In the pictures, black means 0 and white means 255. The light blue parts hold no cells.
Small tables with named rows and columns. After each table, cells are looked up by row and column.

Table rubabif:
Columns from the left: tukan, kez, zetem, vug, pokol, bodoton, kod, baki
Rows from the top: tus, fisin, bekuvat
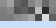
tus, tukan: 142
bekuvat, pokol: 165
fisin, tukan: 126
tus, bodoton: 151
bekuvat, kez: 124
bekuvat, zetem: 138
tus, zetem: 101
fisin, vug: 97
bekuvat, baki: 96
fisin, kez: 135
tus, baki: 133

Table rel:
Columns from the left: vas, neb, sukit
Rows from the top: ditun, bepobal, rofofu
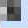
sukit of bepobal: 81
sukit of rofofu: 67
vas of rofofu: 162
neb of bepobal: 46
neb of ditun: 87
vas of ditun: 137
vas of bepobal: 202
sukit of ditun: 115
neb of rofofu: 81

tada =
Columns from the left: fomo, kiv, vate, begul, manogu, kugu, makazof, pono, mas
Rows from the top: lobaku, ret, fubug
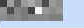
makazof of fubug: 137
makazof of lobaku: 78
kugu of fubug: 135
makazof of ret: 152
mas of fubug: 128
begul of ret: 122
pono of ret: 139
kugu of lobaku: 143
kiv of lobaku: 160
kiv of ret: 79
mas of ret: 150
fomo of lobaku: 62
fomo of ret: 148
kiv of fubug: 128
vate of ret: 133
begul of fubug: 123
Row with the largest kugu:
ret

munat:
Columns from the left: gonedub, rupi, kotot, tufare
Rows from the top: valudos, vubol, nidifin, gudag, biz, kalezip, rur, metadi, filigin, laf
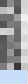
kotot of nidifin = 160
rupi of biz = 203
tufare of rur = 230
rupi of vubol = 204
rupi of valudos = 141
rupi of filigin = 124
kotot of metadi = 80
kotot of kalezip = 106
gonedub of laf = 126
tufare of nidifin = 240
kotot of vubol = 84
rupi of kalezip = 133
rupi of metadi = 153
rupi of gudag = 124
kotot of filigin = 124

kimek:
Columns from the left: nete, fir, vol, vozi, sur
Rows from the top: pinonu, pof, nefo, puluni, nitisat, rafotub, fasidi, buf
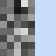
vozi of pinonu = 224
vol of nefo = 98
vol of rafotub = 101
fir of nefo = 162
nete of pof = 111
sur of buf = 110
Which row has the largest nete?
puluni

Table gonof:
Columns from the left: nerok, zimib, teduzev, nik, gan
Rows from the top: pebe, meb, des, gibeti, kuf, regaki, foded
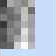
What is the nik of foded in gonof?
249
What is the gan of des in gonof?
161
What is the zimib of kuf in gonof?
136
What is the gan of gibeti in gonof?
158
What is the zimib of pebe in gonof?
169
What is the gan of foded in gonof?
184
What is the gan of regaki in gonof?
161
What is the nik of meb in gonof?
189
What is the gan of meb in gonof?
110
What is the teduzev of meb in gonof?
146
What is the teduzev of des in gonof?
119
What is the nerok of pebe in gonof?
59
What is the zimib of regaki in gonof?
125
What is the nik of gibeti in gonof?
176
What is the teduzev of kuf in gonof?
128
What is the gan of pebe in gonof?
182
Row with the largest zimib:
pebe

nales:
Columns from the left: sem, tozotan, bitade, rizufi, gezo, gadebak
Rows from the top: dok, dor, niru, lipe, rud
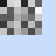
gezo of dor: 80
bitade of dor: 190
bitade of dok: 221
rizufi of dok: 41
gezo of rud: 76
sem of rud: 197

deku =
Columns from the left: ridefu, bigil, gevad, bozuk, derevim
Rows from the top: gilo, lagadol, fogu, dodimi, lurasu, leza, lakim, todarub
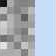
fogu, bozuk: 97
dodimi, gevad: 154
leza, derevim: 147
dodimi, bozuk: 152
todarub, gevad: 175
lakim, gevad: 129
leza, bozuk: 139
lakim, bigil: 169
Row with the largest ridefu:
lakim

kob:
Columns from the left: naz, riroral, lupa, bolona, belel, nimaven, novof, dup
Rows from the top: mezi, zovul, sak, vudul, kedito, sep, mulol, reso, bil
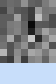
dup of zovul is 120
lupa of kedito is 131
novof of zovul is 116
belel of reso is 167
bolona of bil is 61
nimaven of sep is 40

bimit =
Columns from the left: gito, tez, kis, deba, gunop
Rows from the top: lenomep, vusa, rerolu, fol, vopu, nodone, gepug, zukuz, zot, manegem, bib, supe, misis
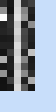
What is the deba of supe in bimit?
33
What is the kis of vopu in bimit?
211
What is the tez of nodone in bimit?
28
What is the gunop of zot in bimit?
27
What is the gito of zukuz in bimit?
19
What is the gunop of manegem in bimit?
29
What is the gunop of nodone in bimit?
34
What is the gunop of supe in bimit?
171
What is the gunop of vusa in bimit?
35
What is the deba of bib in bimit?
137

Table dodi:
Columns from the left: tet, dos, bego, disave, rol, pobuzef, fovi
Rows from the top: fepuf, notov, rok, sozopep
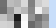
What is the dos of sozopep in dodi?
207
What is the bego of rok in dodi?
26
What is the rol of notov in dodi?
136
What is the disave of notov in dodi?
184
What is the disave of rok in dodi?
244
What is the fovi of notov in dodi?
190
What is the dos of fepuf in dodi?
188
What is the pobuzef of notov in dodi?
240
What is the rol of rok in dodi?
146
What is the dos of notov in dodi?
156
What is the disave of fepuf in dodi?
216
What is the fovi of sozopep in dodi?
161
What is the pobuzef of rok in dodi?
113
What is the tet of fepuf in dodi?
112
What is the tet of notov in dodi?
108
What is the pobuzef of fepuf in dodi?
204
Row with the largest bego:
notov

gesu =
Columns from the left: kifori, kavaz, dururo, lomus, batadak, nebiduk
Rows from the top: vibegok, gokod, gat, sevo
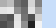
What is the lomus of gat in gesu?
116
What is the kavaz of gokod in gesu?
232
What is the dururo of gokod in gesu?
143
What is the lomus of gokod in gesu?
109
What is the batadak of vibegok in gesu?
212
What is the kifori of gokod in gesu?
227
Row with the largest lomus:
sevo

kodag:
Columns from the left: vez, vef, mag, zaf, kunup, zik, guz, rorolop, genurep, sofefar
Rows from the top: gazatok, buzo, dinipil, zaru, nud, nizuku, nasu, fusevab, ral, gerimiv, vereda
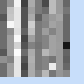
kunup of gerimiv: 171
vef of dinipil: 198
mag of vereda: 230
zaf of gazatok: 64
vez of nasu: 110
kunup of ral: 176
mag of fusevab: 253
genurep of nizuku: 154
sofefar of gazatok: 103
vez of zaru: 110
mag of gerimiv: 230
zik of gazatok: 122
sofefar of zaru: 103
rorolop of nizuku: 162
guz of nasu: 132
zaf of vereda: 83
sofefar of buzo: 118
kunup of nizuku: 159

